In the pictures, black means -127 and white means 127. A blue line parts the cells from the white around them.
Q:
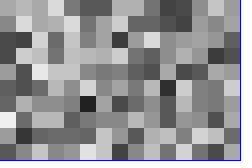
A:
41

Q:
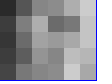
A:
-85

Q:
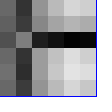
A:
-23

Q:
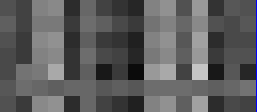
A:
-46

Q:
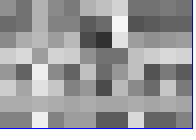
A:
16

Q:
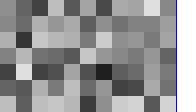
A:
15
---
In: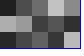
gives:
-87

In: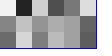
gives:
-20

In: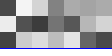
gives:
-61

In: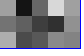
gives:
46

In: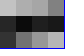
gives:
-76

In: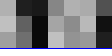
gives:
31
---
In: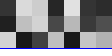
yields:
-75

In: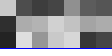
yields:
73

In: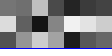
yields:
-10

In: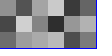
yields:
17

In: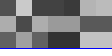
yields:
-46

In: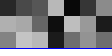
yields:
-87

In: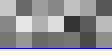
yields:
72

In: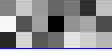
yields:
3
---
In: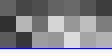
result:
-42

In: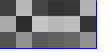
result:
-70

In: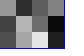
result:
-32

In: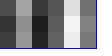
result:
94

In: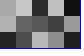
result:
64

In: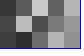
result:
-30

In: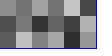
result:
70

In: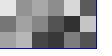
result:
88

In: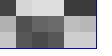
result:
-68
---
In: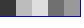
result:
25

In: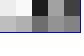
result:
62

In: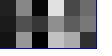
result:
43

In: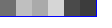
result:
42

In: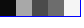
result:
-18

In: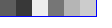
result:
53
